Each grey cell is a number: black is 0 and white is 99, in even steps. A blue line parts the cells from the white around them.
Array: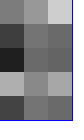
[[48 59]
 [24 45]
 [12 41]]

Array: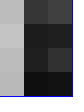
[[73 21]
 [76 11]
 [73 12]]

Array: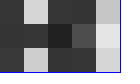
[[21 83]
 [20 21]
 [22 80]]

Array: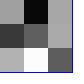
[[62  3]
 [22 37]
 [69 98]]

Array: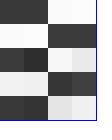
[[22 22]
 [97 98]
 [23 18]]

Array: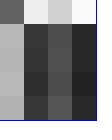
[[38 92]
 [71 21]
 [70 20]]
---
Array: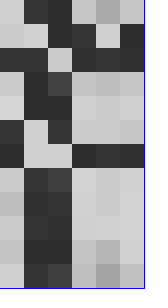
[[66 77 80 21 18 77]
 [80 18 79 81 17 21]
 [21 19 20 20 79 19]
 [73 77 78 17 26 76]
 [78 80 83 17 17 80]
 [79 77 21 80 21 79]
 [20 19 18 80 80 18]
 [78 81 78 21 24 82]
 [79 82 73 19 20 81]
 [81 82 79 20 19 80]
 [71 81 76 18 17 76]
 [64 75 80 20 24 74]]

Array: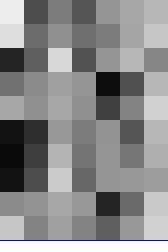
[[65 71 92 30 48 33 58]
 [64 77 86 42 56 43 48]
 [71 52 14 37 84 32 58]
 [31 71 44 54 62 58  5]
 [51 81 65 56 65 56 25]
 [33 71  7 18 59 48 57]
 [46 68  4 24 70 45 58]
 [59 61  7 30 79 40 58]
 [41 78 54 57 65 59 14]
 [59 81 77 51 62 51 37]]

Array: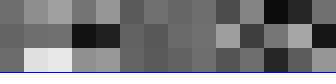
[[15 44 43 55 62 45 58 35 44 40 43 30 51  5]
 [64  9 39 43 44  7 13 38 34 41 44 61 24 46]
 [36 58 42 87 90 56 59 39 35 38 43 33 43 15]]

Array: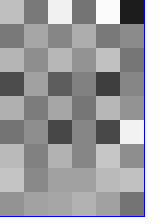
[[97 11 74 47 93 45]
 [47 54 47 64 52 67]
 [75 46 70 55 71 57]
 [24 52 29 62 36 50]
 [71 57 68 48 64 46]
 [28 94 45 55 27 52]
 [77 55 72 50 69 52]
 [72 75 76 53 62 62]
 [62 45 57 63 64 69]]

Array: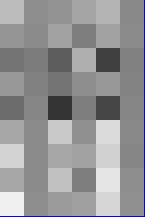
[[70 53 73 55 57 64]
 [63 54 58 54 63 49]
 [25 50 45 48 36 68]
 [59 51 59 50 45 55]
 [27 52 42 52 20 49]
 [85 53 65 54 78 56]
 [81 52 82 54 65 63]
 [89 55 65 54 75 49]
 [83 56 93 55 60 62]]

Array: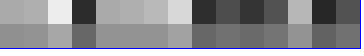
[[15 32 66 68 92 17 66 68 72 84 18 30 20 32 71]
 [38 44 56 57 65 40 57 57 57 63 40 44 41 45 57]]
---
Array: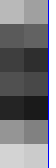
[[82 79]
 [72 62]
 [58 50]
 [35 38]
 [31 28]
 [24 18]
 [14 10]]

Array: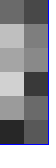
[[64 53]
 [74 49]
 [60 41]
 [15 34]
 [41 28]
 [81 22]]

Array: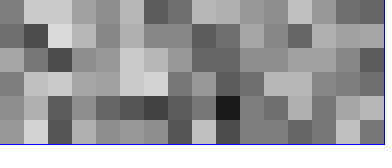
[[59 82 33 68 55 59 55 33 75 29 49 49 40 46 75 46]
 [49 78 78 62 55 71 36 43 71 68 59 55 75 59 43 40]
 [49 75 78 65 62 78 82 46 59 36 43 71 71 52 49 43]
 [55 68 36 55 40 33 26 36 46 10 49 43 68 46 65 71]
 [65 46 29 55 59 78 71 59 40 40 55 55 62 62 52 36]
 [43 29 85 71 52 68 52 52 36 43 65 52 40 68 62 65]]

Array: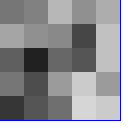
[[64 56 53 27 75]
 [46 50 71 56 67]
 [21 33 43 83 79]
 [46 30 60 79 60]
 [37 13 40 33 75]]

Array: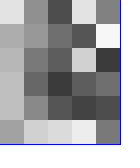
[[63 81 85 92 47]
 [67 59 43 33 96]
 [88 56 30 88 50]
 [74 53 33 26 30]
 [71 47 36 81 23]
 [74 40 23 36 43]]

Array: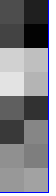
[[81 74]
 [88 70]
 [59 63]
 [22 52]
 [56 49]
 [37 19]
 [30 12]
 [26  1]]

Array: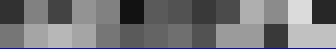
[[46 64 71 64 46 35 39 43 32 60 60 22 75 75]
 [19 50 26 57 50  7 35 32 22 29 68 54 85 15]]

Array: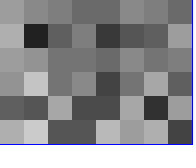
[[68 79 33 33 72 61 68 26]
 [57 76 45 53 26 45 65 37]
 [61 57 45 45 41 53 45 49]
 [61 53 49 41 41 53 49 41]
 [37 33 65 29 29 65 19 61]
 [68 13 37 49 22 33 37 61]]
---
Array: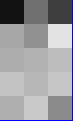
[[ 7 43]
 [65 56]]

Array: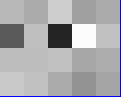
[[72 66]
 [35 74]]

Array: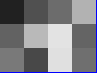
[[13 31]
 [38 72]]

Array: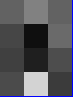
[[38 50]
 [27  6]]

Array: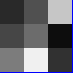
[[16 31]
 [27 42]]

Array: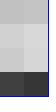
[[75 76]
 [81 84]]
